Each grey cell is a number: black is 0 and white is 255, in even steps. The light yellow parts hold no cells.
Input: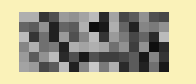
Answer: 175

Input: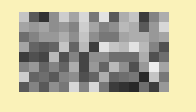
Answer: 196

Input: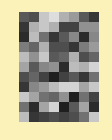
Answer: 89

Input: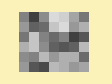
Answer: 130

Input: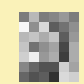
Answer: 124

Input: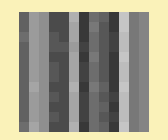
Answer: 97

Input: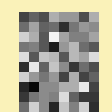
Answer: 67

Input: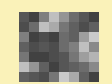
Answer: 86

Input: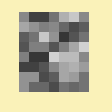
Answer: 136
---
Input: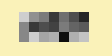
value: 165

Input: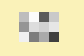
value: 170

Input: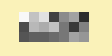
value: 96

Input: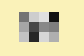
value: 214

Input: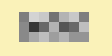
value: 190

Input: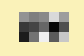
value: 239

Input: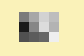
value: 102
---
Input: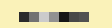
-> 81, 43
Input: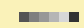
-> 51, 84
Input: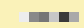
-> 169, 237
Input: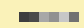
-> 113, 62
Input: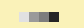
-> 37, 225
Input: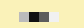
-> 241, 187
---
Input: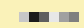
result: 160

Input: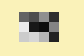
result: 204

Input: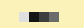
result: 62

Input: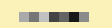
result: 139

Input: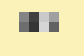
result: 160

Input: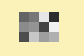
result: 199
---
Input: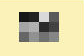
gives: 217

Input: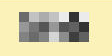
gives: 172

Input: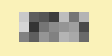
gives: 85

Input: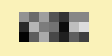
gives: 158

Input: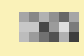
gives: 177

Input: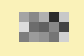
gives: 176
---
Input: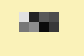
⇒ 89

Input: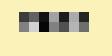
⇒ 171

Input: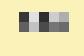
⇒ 205

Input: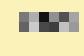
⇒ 82

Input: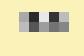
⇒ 52

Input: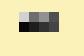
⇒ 145

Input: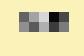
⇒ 9

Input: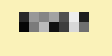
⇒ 237

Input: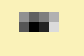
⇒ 126
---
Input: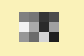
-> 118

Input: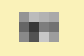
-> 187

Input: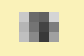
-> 106

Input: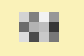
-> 128

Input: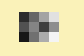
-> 102

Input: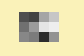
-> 67

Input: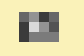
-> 147
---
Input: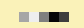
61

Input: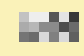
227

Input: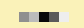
238

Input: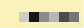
75

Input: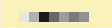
155

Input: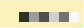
114

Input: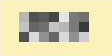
229

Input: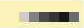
25
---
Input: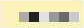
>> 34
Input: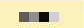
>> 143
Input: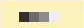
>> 107
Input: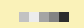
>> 236
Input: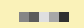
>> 91
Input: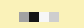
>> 22
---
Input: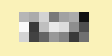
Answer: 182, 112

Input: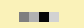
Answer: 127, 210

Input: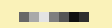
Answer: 103, 46

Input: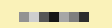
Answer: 146, 45

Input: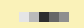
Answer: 229, 143

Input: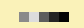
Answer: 138, 4

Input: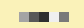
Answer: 164, 121
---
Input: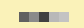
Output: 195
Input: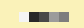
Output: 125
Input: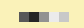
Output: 200
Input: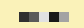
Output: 163
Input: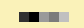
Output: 192
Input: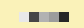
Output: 39
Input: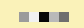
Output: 110
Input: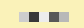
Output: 184
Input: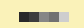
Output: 206
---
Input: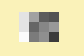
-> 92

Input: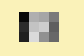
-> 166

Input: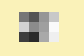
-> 150

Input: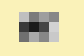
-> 158

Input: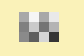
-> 168

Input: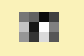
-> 11

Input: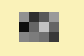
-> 89
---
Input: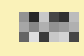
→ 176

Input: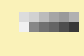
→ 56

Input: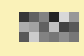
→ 88

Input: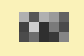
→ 75

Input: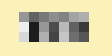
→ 59

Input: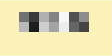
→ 69

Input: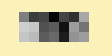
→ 115

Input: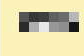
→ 23
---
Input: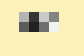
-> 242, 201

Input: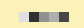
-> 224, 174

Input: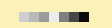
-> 236, 206

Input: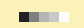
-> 252, 200

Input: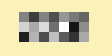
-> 253, 219

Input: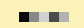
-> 210, 178

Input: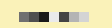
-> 234, 212
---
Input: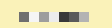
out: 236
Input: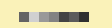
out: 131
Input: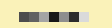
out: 24
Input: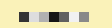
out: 22
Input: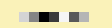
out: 59
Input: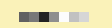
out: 142
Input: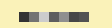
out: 94
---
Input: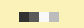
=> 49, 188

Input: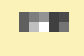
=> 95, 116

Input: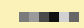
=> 123, 102

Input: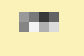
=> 153, 219

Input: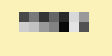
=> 73, 82

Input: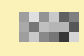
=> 158, 213

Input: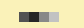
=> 82, 194

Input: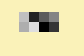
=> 192, 53
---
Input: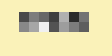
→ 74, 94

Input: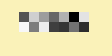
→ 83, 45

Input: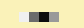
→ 240, 153

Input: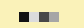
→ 19, 166

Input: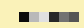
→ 12, 85

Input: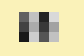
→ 97, 193

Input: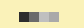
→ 45, 169
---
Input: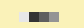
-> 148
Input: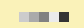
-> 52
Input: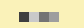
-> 158
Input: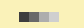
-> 207
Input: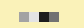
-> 114
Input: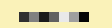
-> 5
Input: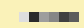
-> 92
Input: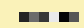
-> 86
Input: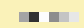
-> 231
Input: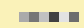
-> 109
